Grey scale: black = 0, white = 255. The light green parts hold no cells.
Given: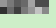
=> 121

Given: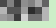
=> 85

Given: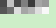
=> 195

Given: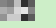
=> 160

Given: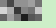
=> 173

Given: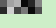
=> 162

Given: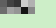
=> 66

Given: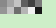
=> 165

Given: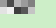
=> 75
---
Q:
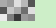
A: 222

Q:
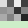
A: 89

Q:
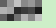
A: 137

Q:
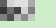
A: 223

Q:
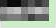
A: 81

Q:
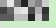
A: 163
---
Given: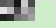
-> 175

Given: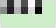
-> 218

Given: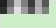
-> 182

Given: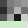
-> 179

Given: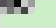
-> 68

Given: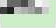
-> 135

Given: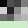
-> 140

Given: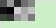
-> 168

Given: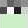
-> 32

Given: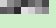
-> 165
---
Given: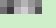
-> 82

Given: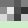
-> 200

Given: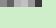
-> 58

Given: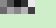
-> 63

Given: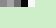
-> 248

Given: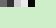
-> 6

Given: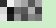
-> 120

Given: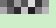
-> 183

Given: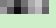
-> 98
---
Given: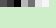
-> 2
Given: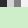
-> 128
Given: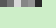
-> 216
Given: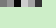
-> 8
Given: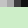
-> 62
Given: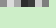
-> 169
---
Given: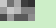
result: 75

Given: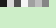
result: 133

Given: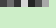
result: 66

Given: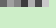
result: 102

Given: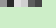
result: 94

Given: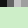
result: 159

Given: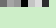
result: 110

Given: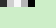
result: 181
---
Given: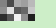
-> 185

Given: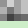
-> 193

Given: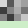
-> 159

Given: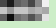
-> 240

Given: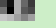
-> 58

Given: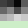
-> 91

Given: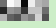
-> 166
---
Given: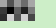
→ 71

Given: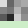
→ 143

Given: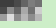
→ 182

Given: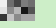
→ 165

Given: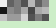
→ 83

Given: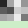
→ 122

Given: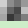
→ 126

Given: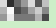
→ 73
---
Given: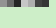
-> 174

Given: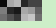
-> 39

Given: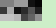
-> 156

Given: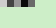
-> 151

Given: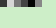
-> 68

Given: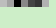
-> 68

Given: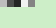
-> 37

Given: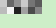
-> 202

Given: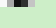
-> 18
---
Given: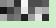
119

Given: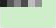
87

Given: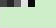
68

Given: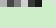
72

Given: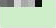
100

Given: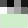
22

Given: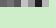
87

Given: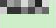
50

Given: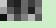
158
